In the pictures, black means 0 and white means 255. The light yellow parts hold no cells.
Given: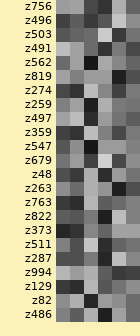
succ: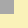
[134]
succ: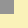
[31]

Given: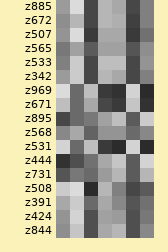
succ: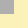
[64]
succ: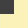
[128]
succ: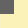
[148]

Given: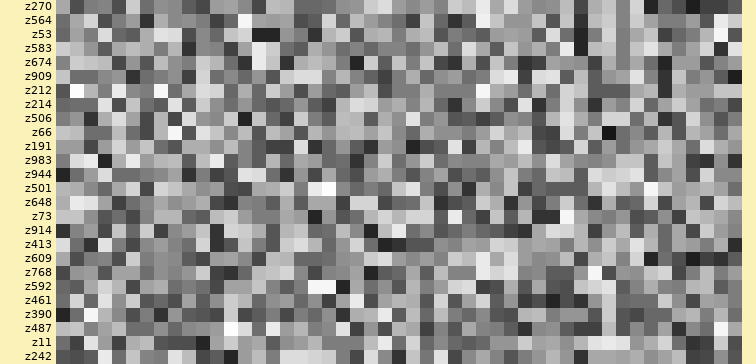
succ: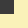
[78]
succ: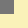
[226]
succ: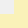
[196]
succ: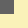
[65]
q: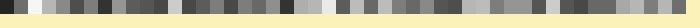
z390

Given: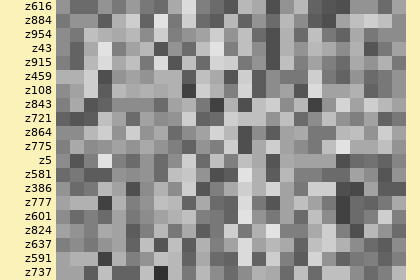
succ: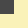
[162]
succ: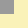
[120]
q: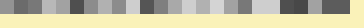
z386
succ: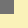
[99]
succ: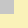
[147]

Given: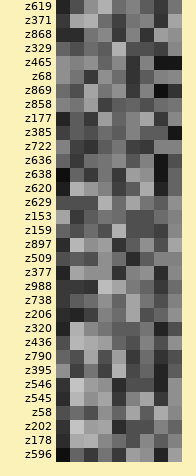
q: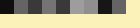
z638
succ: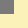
[100]
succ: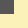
[129]
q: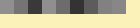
z68
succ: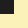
[176]
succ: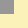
[129]
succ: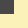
[100]

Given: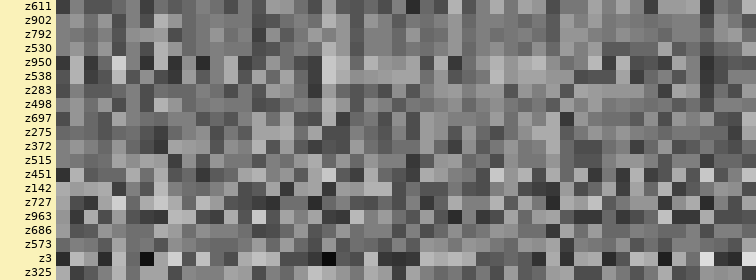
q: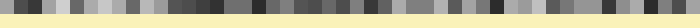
z727
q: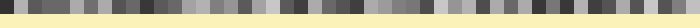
z451
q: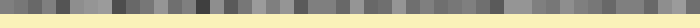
z792
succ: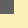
[171]
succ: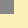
[127]
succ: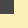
[77]

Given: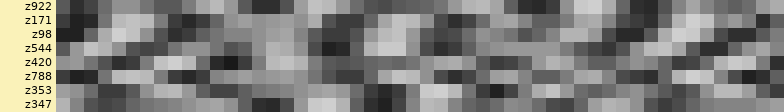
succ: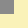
[132]
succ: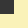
[82]

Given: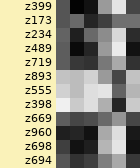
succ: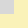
[44]
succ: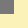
[169]
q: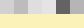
z555
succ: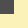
[105]
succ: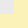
[18]
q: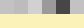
z893

